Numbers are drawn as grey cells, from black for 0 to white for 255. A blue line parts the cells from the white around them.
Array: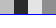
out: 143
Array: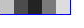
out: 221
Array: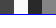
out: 132
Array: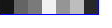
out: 40
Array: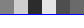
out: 106
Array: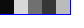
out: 187
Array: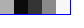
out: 247
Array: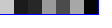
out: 5
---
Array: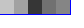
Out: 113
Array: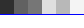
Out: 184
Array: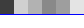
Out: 158
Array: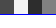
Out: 45
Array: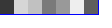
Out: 238
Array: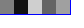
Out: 100
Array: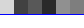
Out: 144
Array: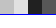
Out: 33
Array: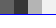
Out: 180
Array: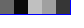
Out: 160
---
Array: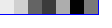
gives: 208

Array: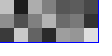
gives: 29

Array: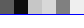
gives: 13

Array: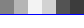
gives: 181

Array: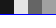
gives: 229

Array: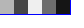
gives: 70

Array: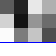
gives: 34

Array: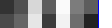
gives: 80
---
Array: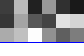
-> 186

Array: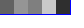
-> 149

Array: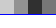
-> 146

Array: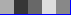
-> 54

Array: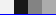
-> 24

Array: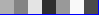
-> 132

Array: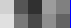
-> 85

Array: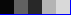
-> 97
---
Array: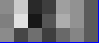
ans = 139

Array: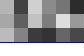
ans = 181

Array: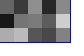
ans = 101

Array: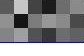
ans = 90

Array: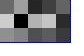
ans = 106

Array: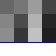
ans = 103
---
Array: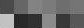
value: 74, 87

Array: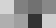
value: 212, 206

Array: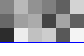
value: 133, 244

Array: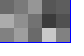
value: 106, 129

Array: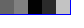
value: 101, 195

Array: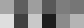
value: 166, 180

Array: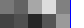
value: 120, 154

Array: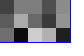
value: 65, 31

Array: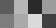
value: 92, 64

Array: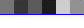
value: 117, 145
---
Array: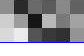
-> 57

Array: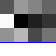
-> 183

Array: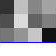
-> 148

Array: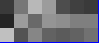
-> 91

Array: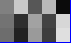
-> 154

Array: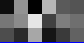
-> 21

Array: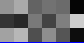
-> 142

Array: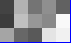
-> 89

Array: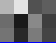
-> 41
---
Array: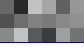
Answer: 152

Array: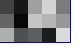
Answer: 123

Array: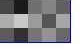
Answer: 97

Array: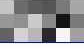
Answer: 167

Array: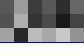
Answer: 102

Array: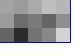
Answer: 182

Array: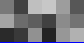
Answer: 87
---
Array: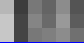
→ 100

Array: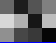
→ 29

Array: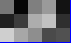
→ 127

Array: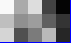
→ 221

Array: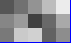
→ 147

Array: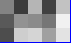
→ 181

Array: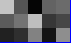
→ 5

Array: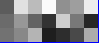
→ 144

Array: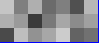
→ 127
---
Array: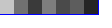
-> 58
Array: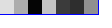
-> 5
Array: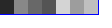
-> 104
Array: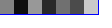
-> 152
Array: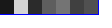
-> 43
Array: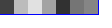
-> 225
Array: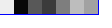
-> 88
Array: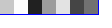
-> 33
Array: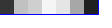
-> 207
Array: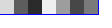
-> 42
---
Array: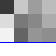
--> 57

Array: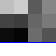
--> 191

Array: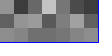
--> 148

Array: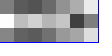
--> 126

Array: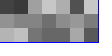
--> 66

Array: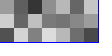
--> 156

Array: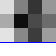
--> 221

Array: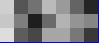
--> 207
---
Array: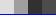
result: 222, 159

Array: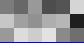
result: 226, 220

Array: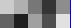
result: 225, 204

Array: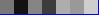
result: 206, 173

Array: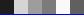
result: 249, 213

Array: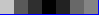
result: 198, 132

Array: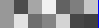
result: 241, 226

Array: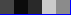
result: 203, 139

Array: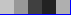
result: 197, 175
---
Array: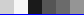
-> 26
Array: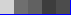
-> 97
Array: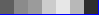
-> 155
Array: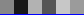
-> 178
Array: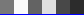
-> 99
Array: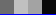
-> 163
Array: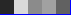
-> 139
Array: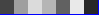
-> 219
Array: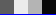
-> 180
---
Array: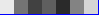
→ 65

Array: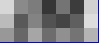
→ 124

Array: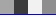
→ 241

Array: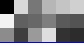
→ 119

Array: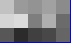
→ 147

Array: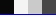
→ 202

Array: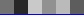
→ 201

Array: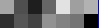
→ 30
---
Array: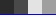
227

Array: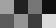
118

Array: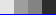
131

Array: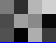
182

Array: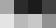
27

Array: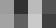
187

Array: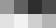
46

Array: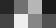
182

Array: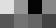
4

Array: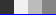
188
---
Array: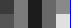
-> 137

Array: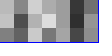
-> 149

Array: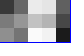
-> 71

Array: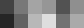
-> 143

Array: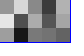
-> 165

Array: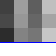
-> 164

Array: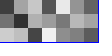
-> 164

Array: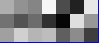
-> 152

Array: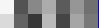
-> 112

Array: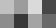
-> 71
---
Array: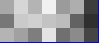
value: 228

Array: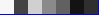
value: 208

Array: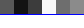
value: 139

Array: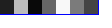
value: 188

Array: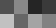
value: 164

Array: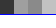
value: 159

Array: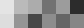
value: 221

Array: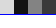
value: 131
